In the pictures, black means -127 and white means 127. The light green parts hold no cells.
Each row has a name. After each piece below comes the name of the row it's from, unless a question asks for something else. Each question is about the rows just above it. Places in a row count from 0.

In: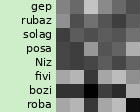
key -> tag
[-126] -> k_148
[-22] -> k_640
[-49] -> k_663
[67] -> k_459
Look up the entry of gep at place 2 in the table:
k_459
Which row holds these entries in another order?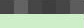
Niz
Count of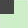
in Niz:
3
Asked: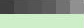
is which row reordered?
rubaz
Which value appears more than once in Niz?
[-57]
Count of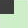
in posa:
1
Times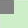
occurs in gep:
1

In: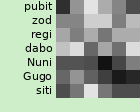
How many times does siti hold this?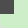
3
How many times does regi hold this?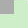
3
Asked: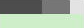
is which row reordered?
siti
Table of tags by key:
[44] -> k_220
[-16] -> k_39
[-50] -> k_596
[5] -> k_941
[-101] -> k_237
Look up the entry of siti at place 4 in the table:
k_596
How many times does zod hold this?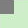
1
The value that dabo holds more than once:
[92]

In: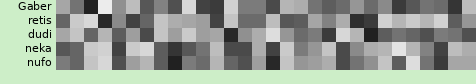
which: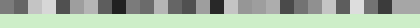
nufo
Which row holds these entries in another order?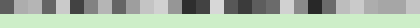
retis
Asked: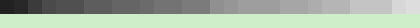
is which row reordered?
nufo

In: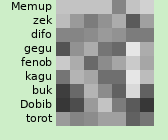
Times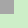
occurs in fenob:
2
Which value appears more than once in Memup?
[67]
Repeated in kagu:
[-16]
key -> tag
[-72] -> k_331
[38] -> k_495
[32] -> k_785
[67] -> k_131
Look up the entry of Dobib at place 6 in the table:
k_331

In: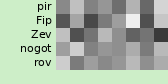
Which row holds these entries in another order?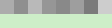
rov
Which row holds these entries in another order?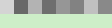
pir
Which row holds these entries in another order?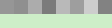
nogot

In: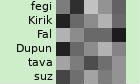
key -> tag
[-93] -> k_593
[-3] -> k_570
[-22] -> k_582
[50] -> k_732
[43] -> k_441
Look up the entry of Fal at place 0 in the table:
k_732
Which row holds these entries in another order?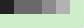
Kirik
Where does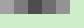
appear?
tava
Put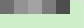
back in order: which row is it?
tava

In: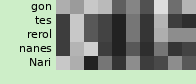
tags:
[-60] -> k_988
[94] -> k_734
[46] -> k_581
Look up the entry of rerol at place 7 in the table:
k_581
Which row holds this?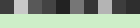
tes
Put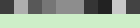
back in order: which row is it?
rerol
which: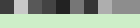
rerol
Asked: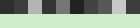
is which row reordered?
tes
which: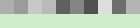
gon

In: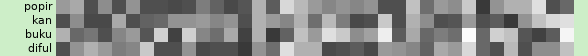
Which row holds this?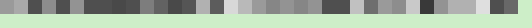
popir
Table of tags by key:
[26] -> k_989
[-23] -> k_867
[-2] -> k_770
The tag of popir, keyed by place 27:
k_989
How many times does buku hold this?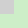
3
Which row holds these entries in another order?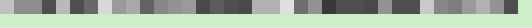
diful
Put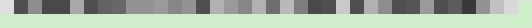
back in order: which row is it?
kan
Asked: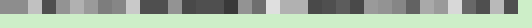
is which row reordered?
diful

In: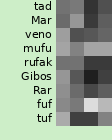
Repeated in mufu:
[36]
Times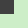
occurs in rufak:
0

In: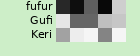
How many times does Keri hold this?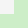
2
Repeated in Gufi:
[-26]
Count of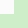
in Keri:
0
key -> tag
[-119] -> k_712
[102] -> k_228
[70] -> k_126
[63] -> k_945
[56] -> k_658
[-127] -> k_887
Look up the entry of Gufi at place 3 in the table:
k_945
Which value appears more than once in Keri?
[117]

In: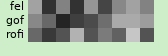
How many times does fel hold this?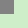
2
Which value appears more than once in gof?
[42]
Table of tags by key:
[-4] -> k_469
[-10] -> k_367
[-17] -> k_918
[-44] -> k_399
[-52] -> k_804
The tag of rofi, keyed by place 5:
k_469

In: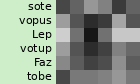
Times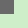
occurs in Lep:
0
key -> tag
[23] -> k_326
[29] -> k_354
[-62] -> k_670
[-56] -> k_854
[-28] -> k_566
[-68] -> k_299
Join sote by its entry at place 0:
k_854
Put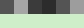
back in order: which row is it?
vopus
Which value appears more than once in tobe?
[-6]

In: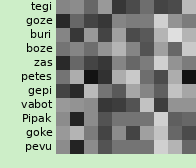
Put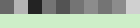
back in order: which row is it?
pevu
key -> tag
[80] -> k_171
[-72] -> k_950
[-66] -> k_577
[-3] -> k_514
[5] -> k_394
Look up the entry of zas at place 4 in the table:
k_394
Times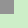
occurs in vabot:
3

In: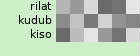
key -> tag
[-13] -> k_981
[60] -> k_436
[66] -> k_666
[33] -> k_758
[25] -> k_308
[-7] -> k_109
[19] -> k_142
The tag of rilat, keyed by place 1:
k_308
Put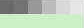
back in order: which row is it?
kiso
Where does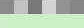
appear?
kudub
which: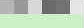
rilat
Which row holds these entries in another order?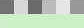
kiso
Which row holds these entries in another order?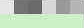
rilat

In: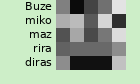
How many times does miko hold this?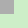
1
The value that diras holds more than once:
[-110]
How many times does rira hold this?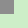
1
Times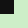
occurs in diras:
3
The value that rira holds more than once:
[-22]

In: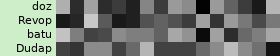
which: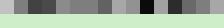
batu
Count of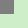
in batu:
4
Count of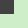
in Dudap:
5
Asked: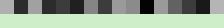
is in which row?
doz
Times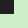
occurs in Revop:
1

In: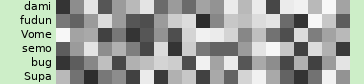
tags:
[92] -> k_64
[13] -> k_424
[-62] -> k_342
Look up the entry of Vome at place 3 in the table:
k_342
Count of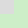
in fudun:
3

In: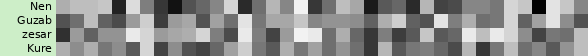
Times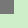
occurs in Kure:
5
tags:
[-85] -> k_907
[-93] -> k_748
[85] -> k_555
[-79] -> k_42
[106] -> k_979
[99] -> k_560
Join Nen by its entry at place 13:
k_907
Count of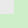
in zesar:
5
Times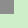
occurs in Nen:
0
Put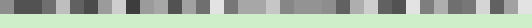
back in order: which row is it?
Guzab
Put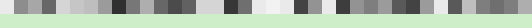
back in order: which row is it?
zesar
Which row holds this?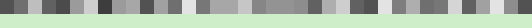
Guzab

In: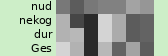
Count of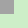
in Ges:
1
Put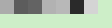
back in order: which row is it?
dur
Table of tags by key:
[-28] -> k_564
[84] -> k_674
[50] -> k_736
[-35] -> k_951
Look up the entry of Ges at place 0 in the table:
k_674
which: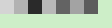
Ges

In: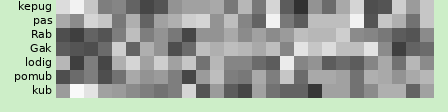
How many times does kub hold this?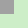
5
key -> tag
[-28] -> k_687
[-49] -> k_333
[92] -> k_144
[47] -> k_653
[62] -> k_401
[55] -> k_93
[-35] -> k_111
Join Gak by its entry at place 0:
k_111
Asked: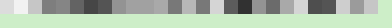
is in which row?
kepug
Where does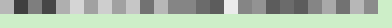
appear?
lodig
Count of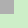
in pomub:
1

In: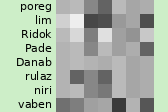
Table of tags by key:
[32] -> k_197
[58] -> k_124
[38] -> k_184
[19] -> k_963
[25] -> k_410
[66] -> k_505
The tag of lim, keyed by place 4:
k_410
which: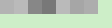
niri
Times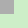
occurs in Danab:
2
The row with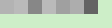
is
Pade
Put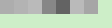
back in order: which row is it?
poreg

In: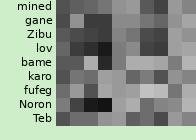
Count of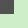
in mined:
1
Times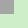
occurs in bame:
1
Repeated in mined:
[25]
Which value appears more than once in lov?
[-67]

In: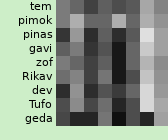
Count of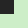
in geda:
3
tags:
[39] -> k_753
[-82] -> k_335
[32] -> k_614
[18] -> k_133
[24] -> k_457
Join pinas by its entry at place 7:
k_614
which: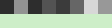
dev
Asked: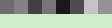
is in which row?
Rikav
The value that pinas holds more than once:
[-82]
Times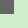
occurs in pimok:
3
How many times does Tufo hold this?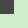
1

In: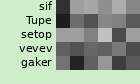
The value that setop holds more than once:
[30]
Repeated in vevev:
[-31]

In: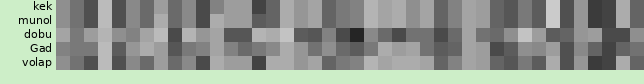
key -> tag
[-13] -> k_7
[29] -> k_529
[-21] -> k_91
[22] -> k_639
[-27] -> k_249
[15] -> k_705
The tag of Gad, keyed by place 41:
k_7
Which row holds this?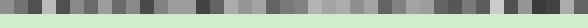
kek
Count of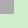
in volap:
7

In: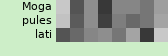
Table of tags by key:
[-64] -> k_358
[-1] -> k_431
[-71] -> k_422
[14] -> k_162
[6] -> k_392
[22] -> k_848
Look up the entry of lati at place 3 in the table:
k_162
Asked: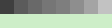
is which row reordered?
pules
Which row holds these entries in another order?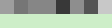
Moga
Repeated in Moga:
[6]
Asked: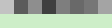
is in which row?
pules
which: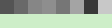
lati

